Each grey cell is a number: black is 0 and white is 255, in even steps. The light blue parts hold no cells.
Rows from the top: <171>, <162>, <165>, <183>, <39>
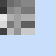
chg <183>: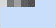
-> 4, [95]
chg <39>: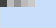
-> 3, [201]
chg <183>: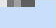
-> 0, [216]
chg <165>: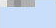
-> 2, [160]
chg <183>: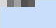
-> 3, [95]
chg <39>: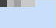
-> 2, [147]

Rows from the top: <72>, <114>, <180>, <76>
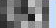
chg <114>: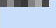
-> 3, [44]
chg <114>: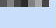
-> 1, [141]

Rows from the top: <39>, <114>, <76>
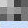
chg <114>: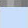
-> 2, [149]
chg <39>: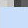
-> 1, [179]
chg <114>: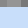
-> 1, [163]
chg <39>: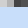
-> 3, [95]
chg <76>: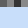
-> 3, [120]
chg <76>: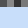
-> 0, [95]
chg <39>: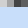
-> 1, [179]

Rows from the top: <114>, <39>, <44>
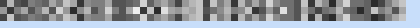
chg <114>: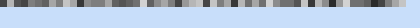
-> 16, [84]
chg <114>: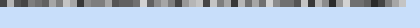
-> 17, [84]

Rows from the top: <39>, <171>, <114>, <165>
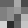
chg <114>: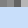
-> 2, [88]
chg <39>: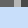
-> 2, [169]
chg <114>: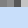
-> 3, [182]

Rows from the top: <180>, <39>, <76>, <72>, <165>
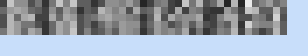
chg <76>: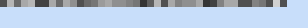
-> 10, [155]
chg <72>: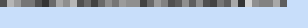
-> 25, [106]
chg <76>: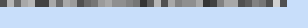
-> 35, [80]
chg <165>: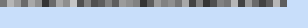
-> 28, [118]

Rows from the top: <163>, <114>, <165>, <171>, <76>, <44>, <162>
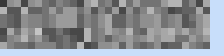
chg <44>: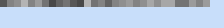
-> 7, [86]
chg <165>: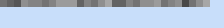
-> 26, [86]
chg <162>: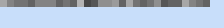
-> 18, [155]
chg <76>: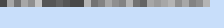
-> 8, [115]
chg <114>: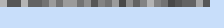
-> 15, [99]
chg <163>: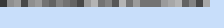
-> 24, [180]

